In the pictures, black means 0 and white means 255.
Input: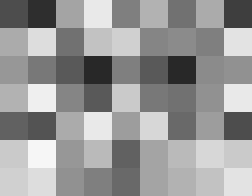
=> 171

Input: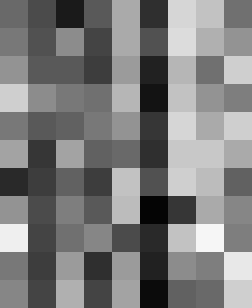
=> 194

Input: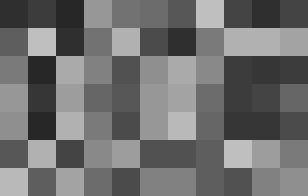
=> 47

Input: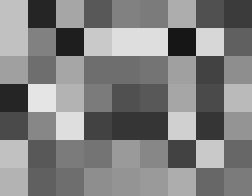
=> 80

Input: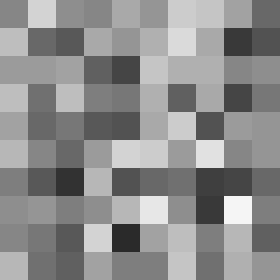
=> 162

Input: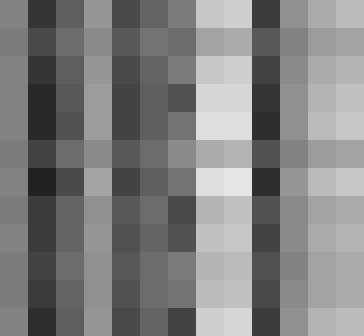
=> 171

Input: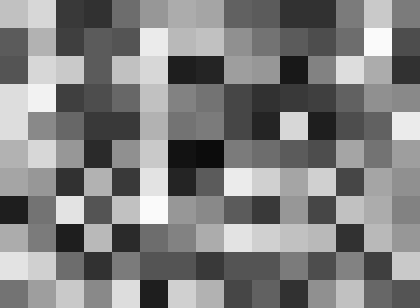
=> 201

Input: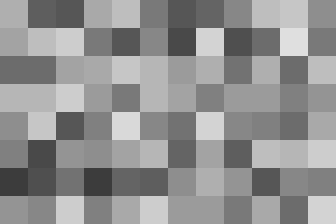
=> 198
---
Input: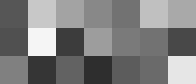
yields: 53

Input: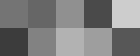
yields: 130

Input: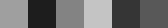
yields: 29

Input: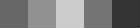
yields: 145

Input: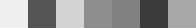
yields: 85

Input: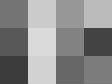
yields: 210
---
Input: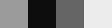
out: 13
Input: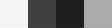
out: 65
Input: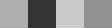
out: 51
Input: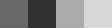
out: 49
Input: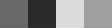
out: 42
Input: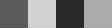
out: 210
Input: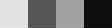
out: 85
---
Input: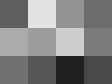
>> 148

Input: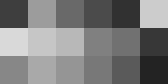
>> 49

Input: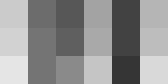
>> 66

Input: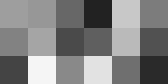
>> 200

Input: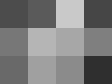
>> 201

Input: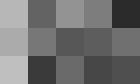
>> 125
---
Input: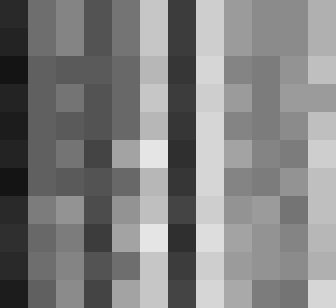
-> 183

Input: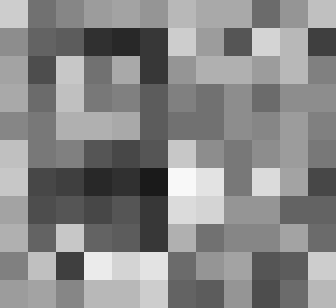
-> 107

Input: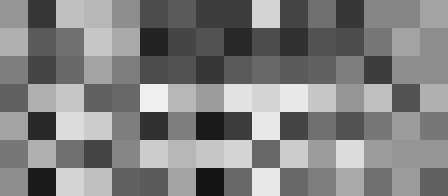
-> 119

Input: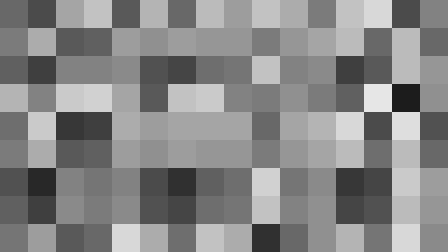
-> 157

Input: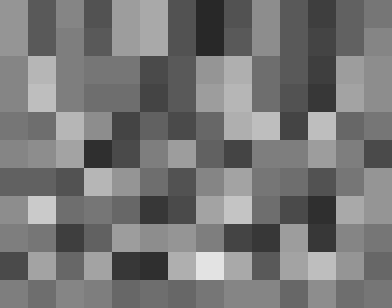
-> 118

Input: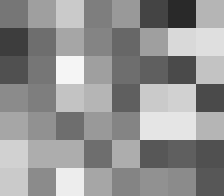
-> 181
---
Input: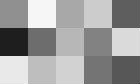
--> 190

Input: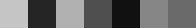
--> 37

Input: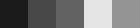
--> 72

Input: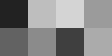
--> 139

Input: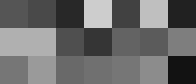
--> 154

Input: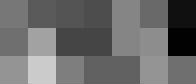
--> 203

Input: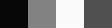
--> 130
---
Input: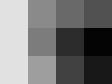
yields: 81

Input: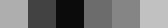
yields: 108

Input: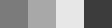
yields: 60

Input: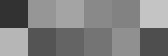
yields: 137

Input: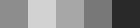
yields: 120

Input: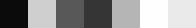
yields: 53

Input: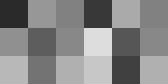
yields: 56

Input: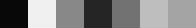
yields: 37

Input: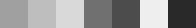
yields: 112
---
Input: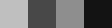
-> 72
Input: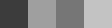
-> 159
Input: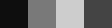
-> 121
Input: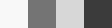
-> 116
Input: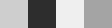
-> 45
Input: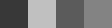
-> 192
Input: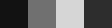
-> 112
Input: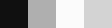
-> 175
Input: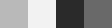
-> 242
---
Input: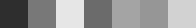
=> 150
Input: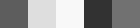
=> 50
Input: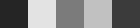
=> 193
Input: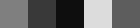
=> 220
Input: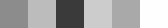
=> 169
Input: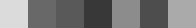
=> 77
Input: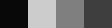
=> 127
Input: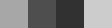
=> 49
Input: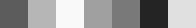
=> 36
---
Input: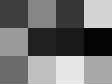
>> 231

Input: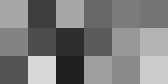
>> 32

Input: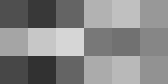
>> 100

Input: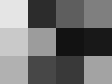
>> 57

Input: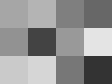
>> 119

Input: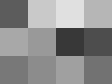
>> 160

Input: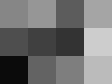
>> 126

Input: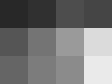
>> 139
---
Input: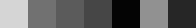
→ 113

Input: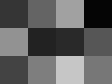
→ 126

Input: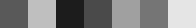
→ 191

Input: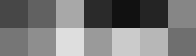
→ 142

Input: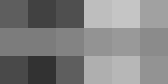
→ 50

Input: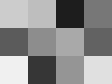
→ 54

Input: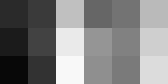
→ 50

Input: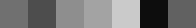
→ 77

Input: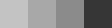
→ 168

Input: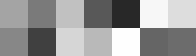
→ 64
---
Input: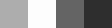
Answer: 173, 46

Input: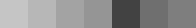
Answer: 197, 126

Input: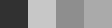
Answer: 49, 170

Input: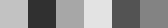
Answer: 194, 131

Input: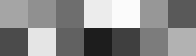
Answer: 165, 178

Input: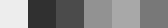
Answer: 237, 120

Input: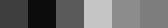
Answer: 62, 125
